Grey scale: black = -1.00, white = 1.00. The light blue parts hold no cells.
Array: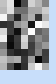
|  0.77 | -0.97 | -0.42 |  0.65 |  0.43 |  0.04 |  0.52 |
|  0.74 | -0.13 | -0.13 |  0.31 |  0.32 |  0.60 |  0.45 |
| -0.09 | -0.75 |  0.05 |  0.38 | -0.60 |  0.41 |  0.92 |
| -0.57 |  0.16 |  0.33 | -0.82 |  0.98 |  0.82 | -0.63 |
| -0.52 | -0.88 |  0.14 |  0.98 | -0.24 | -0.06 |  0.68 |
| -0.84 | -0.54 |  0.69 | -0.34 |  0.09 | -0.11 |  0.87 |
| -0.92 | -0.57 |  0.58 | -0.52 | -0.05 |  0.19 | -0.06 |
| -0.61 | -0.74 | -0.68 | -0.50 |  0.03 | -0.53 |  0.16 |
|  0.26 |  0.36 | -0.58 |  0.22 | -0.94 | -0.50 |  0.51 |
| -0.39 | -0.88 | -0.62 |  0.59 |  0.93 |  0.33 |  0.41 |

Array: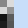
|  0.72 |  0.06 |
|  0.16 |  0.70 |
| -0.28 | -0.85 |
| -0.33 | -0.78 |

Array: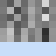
| -0.30 |  0.27 | -0.18 |  0.18 | -0.01 |  0.67 |  0.01 | -0.09 |
|  0.41 | -0.46 | -0.08 |  0.33 |  0.06 | -0.33 |  0.11 | -0.04 |
| -0.31 |  0.22 | -0.25 |  0.25 | -0.02 |  0.72 |  0.00 | -0.14 |
|  0.23 | -0.32 | -0.16 |  0.35 |  0.02 | -0.06 |  0.08 | -0.10 |
|  0.53 | -0.23 |  0.32 | -0.01 |  0.16 | -0.64 |  0.15 |  0.23 |
|  0.45 | -0.10 |  0.37 | -0.08 |  0.17 | -0.57 |  0.14 |  0.27 |

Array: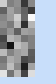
|  0.00 |  0.12 | -0.56 |  0.06 |  0.61 |
|  0.27 |  0.07 | -0.23 | -0.55 | -0.23 |
|  0.24 |  0.61 | -0.19 |  0.95 |  0.05 |
| -0.03 |  0.47 | -0.62 |  0.42 |  0.12 |
|  0.17 | -0.25 |  0.26 |  0.21 | -0.06 |
|  0.41 |  0.29 | -0.10 |  0.01 | -0.44 |
| -0.85 |  0.50 |  0.34 |  0.00 | -0.30 |
|  0.03 |  0.23 |  0.32 | -0.28 |  0.46 |
|  0.35 |  0.23 | -0.43 | -0.31 | -0.07 |
|  0.48 |  0.08 | -0.75 |  0.27 |  0.04 |
| -0.09 |  0.44 | -0.47 |  0.73 |  0.77 |

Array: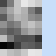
| -0.03 |  0.54 |  0.81 |  0.71 |  0.59 | -0.44 |
|  0.31 |  0.54 |  0.39 | -0.01 | -0.30 |  0.03 |
|  0.17 |  0.43 |  0.36 |  0.11 |  0.03 | -0.29 |
| -0.08 |  0.04 |  0.38 |  0.52 |  0.36 |  0.14 |
| -0.29 | -0.19 |  0.18 |  0.33 |  0.22 | -0.11 |
| -0.04 | -0.35 | -0.38 | -0.36 | -0.62 |  0.49 |
| -0.86 | -0.51 | -0.23 | -0.27 | -0.38 | -0.96 |
|  0.49 |  0.41 |  0.57 |  0.81 |  0.79 |  0.64 |

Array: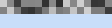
|  0.07 | -0.52 |  0.05 |  0.04 |  0.06 | -0.61 |  0.07 | -0.64 |  0.57 |  0.07 |  0.62 |  0.08 | -0.59 | -0.57 |  0.05 |  0.61 |
|  0.56 | -0.04 | -0.53 | -0.60 | -0.41 | -0.05 |  0.47 | -0.05 |  0.02 |  0.54 |  0.01 |  0.62 | -0.03 | -0.03 | -0.53 |  0.02 |

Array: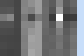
| -0.39 | -0.45 |  0.03 |  0.12 |  0.23 | -0.18 | -0.28 |  0.06 | -0.31 | -0.20 | -0.38 |
| -0.32 | -0.44 |  0.05 |  0.00 |  0.22 | -0.15 | -0.34 |  0.22 | -0.37 | -0.28 | -0.33 |
|  0.07 | -0.45 | -0.06 | -0.42 | -0.04 | -0.17 | -0.54 |  1.00 | -0.56 | -0.53 | -0.05 |
| -0.35 | -0.44 |  0.05 |  0.04 |  0.23 | -0.16 | -0.32 |  0.16 | -0.35 | -0.25 | -0.35 |
| -0.42 | -0.46 |  0.02 |  0.18 |  0.23 | -0.19 | -0.25 | -0.01 | -0.28 | -0.15 | -0.41 |
| -0.46 | -0.47 | -0.01 |  0.27 |  0.23 | -0.22 | -0.20 | -0.11 | -0.23 | -0.09 | -0.45 |
| -0.45 | -0.46 |  0.00 |  0.24 |  0.23 | -0.21 | -0.22 | -0.08 | -0.25 | -0.11 | -0.43 |
| -0.48 | -0.47 | -0.02 |  0.30 |  0.22 | -0.23 | -0.18 | -0.15 | -0.21 | -0.07 | -0.46 |
